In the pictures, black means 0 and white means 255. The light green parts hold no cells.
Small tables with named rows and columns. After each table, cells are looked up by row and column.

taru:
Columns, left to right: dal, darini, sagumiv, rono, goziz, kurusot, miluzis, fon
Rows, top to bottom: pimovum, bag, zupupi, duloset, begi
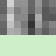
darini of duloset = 193
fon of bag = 101
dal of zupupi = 119
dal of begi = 99
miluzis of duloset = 109
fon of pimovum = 119
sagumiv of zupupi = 137
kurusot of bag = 139
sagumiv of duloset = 150
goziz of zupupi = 72

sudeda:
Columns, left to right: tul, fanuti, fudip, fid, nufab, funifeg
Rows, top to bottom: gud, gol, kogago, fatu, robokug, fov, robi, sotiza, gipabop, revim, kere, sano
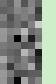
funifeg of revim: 65
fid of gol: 126
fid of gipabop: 130
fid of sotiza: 182
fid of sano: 166
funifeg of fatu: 205
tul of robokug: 152
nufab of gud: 131
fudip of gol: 135
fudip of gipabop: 99
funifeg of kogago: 76
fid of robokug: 184
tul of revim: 133
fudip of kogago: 114
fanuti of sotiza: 101
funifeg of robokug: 123
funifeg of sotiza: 25
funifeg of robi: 175
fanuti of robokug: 128
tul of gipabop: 169

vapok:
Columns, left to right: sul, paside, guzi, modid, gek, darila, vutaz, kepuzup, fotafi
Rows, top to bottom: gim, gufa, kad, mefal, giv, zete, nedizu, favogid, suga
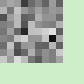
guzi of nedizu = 89
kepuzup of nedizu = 182
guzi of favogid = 78
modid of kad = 97
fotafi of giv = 94
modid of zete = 209
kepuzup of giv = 223
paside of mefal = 137
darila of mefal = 145
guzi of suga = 220
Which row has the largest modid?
zete

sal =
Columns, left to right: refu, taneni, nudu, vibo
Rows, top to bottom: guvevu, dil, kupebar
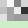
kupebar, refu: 225
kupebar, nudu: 154
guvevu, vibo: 213
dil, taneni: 162
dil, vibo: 49
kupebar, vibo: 157
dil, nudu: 235
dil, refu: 191
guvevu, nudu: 131
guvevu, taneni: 248
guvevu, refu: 205
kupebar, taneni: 164
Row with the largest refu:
kupebar

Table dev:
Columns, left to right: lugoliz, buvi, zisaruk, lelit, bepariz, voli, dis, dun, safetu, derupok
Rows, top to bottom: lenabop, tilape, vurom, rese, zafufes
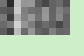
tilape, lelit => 127
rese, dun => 96
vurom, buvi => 60
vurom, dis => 152
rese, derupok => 100
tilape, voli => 108
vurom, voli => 114
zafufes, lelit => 107
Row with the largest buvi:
rese

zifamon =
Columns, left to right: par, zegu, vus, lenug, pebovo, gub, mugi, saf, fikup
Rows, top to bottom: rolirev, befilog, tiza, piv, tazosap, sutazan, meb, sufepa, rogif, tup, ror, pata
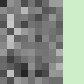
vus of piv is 111
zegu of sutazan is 192
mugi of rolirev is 105
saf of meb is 140
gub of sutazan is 75
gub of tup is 101
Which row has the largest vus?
tazosap

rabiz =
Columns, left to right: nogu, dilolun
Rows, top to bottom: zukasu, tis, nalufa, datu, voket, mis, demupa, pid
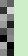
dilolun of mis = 137
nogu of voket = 74
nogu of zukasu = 133
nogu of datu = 155
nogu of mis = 1
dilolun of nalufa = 123
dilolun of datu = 31
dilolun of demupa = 1
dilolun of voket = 125
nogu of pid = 139
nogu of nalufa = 175
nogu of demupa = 173
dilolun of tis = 210
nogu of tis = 50
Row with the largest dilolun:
tis

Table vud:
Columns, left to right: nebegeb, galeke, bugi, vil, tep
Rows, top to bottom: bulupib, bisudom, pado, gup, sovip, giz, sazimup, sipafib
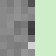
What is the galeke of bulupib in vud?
123
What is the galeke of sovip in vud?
140
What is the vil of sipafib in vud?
149
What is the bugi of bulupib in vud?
141
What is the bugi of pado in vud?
147
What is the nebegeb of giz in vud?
132
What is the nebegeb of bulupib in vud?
134
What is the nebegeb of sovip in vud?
139
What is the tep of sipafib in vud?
141
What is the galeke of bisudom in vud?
133
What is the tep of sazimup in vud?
211
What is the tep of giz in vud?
112
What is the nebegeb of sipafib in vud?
128
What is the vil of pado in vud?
142
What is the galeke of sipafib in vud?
137

